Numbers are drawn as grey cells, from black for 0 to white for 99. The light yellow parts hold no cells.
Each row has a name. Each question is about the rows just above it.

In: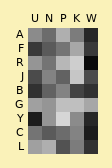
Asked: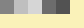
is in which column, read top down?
P
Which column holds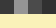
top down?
U
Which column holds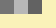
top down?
P

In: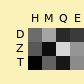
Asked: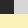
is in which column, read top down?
Q
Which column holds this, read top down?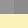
E
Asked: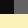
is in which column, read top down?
M

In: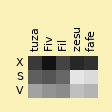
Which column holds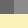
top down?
Fil
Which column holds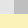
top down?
zesu
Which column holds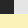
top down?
zesu

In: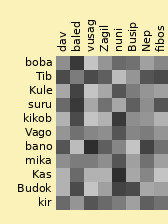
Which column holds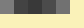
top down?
baled
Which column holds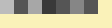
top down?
nuni
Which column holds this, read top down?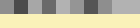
dav
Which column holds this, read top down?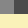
fibos

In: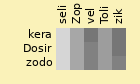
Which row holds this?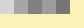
Dosir
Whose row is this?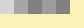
zodo
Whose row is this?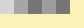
kera
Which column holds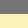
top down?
zik

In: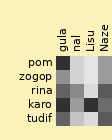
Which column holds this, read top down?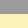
Naze
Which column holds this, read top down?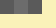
Naze
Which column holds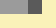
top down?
Naze
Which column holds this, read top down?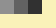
gula

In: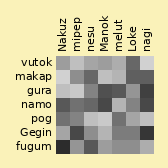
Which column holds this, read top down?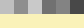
mipep
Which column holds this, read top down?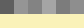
Loke
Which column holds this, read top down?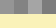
Loke
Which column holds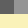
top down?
Loke

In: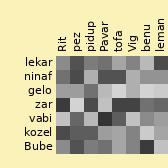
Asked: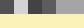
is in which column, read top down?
tofa
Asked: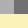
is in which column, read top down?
pidup
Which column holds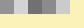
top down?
benu
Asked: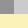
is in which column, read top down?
leman
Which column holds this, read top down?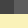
tofa
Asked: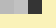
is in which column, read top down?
Pavar
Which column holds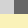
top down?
pez

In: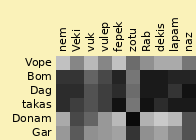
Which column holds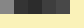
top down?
Veki
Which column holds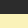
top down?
nem
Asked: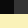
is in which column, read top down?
zotu
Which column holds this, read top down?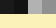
Rab
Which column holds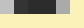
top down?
nem

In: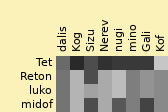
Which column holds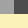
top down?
Sizu
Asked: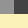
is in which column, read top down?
Gali
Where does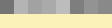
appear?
luko

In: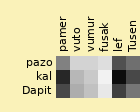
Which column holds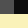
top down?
lef
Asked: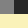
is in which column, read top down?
pamer

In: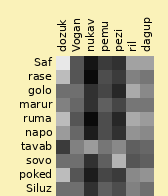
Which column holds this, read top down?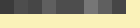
pemu
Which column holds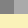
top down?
ril

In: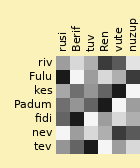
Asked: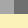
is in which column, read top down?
rusi
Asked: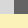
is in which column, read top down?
Ren

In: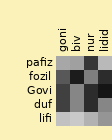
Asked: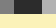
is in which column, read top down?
nur
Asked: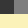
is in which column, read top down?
nur
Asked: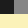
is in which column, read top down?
biv
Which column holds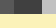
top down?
goni
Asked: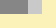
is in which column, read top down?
biv
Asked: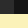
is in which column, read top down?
lidid

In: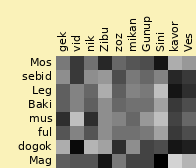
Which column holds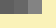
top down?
zoz
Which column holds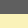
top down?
gek
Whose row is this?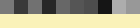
Mos
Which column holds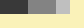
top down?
vid
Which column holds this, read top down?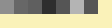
nik
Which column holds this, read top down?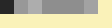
Zibu

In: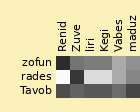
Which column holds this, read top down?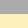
Vabes
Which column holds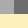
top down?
Vabes

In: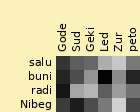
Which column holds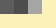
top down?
Sud
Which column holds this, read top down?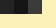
Gode
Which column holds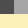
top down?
Sud
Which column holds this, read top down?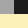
Sud

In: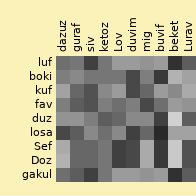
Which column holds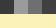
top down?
buvif
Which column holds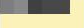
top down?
duvim

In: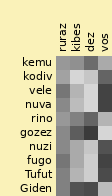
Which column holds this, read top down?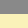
ruraz
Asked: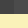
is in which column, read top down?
vos
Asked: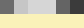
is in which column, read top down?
dez
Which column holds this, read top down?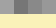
ruraz

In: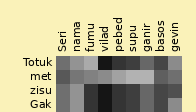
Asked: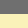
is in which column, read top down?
Seri
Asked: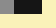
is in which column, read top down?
vilad
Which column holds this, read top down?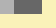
ganir
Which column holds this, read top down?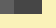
basos
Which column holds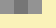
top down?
nama
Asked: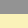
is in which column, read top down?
nama
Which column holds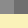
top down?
gevin

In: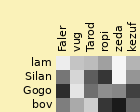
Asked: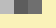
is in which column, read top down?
Tarod
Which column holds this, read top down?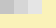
vug
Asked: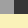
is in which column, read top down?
ropi
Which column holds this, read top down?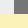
Faler

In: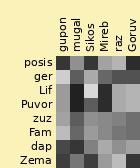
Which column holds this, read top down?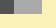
raz
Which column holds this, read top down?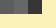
mugal
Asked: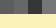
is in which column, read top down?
mugal

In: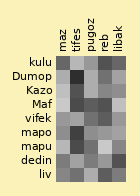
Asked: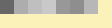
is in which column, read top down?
maz
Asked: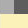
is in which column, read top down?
pugoz
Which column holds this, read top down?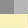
maz
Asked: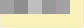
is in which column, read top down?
libak
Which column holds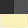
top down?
tifes
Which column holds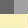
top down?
libak
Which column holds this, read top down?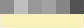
libak

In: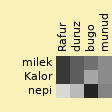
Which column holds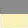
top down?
munud
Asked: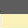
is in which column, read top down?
duruz
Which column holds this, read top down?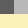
duruz
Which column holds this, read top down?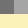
bugo

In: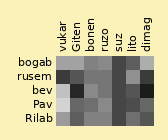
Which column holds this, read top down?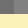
bonen
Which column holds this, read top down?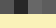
Giten
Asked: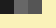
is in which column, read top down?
dimag
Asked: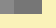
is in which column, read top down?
ruzo
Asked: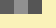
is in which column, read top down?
lito

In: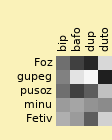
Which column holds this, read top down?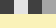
bafo
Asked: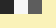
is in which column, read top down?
dup
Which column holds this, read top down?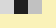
duto
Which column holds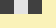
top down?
bafo
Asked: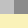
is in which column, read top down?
duto

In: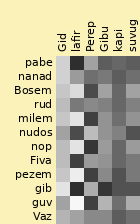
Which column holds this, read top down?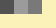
suvug
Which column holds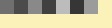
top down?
Perep
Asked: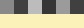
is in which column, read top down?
Perep
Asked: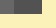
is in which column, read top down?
kapi

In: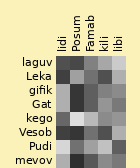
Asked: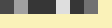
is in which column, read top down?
Posum
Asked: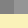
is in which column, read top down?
kili
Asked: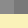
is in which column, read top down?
libi
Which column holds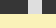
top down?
Posum
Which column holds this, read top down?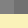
Famab
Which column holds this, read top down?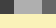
lidi
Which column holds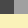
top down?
Posum

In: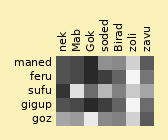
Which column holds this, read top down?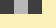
soded
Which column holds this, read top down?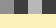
soded
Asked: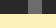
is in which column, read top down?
Gok
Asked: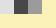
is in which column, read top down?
Mab
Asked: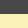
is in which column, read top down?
Mab
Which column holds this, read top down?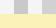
zoli

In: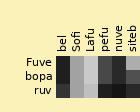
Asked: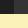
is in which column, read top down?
bel
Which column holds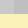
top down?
Lafu
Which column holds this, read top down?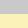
Lafu

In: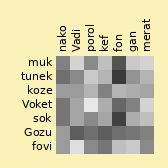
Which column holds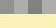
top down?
gan
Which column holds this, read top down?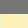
nako
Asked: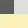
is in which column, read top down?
Vadi

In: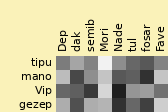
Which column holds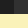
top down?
Nade
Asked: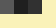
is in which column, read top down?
Nade
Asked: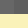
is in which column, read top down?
tul
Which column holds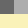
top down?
Dep
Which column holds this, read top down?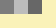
Dep
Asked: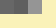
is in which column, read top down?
tul

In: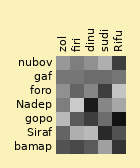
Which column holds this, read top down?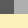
firi
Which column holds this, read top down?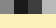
dinu
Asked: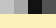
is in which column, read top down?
Rifu

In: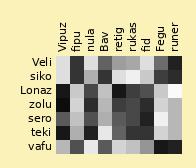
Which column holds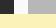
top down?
runer
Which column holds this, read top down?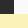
runer
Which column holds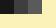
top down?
retig
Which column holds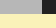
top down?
runer
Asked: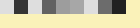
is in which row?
Veli
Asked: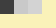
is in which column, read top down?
Fegu
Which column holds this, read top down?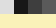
retig

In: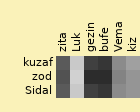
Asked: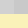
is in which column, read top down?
Luk
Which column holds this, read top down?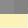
Vema
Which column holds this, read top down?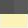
zita

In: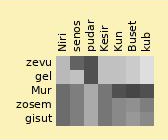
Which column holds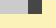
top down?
Buset
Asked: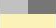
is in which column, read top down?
Kesir
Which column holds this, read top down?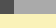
pudar
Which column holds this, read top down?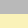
Niri
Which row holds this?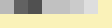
zevu
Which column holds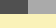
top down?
pudar

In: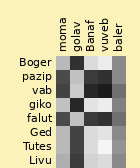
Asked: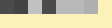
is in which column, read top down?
moma
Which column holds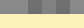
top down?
baler
